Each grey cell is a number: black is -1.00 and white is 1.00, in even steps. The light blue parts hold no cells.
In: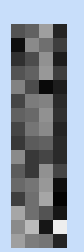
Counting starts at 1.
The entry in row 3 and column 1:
-0.62
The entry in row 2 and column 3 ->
-0.13
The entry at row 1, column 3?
0.25
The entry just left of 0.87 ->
-0.83
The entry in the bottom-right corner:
-0.72
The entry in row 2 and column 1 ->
-0.88
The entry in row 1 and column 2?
-0.24
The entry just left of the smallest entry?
0.30
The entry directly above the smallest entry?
-0.88
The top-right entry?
-0.72
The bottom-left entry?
0.25
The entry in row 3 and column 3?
0.14
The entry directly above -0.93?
0.19
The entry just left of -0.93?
-0.40
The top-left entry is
-0.35

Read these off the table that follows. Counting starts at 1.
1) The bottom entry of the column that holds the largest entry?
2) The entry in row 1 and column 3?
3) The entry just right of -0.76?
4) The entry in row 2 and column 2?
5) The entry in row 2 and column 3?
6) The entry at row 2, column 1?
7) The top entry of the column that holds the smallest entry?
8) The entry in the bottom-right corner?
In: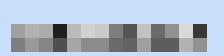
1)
0.40
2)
0.35
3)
0.46
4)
0.20
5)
0.04
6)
-0.01
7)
-0.76
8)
0.14

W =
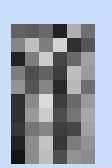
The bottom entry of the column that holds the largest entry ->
0.49
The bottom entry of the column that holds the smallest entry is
-0.85
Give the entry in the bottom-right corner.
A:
0.09
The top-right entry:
-0.13
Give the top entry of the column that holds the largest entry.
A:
-0.18
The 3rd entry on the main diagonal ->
0.59
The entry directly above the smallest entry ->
-0.73
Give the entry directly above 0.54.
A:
0.04
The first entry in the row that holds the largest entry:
-0.63
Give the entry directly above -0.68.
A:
-0.51
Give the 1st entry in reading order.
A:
-0.23
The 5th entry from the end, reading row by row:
0.09
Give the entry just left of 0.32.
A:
-0.08
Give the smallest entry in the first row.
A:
-0.73
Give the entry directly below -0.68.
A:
-0.51
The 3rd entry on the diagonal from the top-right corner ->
-0.45
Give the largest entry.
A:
0.71

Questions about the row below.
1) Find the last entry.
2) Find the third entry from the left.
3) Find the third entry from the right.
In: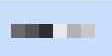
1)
0.56
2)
-0.62
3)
0.82

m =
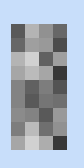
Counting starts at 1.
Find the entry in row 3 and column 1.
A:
0.41
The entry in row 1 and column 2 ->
0.41
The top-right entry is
-0.19
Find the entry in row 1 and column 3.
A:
0.14
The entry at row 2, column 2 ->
0.25
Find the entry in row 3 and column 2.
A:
0.64
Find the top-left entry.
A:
-0.30
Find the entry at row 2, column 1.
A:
-0.19
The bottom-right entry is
-0.56

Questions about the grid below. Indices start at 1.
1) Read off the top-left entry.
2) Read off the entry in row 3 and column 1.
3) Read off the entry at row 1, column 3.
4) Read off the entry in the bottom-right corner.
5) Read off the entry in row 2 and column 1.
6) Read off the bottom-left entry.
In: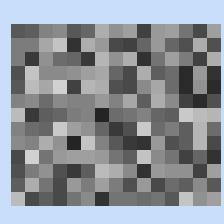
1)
-0.31
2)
-0.03
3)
0.02
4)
0.25
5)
-0.03
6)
0.47
